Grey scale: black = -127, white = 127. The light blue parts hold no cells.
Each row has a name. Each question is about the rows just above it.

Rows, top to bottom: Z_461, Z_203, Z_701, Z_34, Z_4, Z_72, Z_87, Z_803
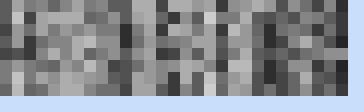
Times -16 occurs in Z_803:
5
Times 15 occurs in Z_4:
5
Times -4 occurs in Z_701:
6
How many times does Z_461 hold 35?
3
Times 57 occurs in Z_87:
0
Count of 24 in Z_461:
3

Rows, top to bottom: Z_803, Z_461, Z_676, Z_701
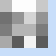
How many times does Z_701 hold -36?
2
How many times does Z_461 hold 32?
0
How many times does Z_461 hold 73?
0
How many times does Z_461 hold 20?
2
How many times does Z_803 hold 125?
2
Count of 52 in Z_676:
2

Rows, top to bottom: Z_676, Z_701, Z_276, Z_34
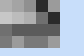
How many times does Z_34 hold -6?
3
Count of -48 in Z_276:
0
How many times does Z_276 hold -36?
4

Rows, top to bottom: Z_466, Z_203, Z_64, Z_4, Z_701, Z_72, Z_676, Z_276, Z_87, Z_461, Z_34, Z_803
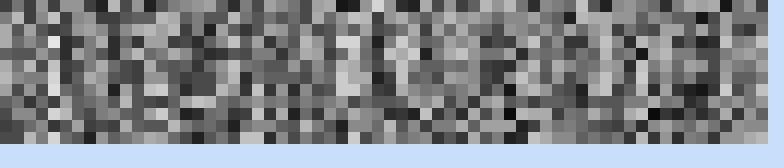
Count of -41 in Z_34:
8
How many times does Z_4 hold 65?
5
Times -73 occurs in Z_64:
2
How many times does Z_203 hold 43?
5

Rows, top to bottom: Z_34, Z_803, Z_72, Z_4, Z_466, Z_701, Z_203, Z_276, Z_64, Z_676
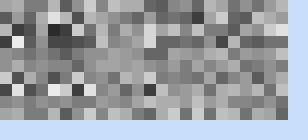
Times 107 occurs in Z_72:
0
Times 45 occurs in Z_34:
3
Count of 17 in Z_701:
5
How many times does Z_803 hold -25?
5
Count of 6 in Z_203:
4

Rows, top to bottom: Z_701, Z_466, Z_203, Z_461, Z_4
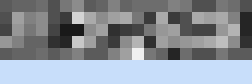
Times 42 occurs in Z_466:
5
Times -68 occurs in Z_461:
1

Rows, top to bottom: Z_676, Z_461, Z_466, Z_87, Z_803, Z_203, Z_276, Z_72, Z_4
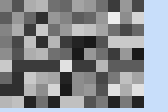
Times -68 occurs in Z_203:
6
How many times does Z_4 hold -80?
0

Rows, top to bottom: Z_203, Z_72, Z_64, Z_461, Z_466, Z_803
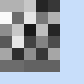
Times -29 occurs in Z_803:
3
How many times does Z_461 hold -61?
1
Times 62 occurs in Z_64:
1
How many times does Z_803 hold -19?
2
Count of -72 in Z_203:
1
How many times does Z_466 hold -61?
0

